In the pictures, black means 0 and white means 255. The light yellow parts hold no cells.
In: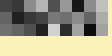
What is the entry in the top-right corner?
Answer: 191
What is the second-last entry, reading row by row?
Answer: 13
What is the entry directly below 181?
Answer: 68
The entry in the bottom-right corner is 162
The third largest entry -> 181
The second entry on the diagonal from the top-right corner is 100
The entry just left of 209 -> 33
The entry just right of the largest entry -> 44

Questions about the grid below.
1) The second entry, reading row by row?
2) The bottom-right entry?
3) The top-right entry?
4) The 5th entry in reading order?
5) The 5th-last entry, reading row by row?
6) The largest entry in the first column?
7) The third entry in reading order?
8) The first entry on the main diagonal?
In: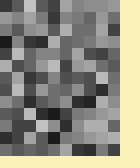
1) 90
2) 67
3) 151
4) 67
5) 163
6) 174
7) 194
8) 56
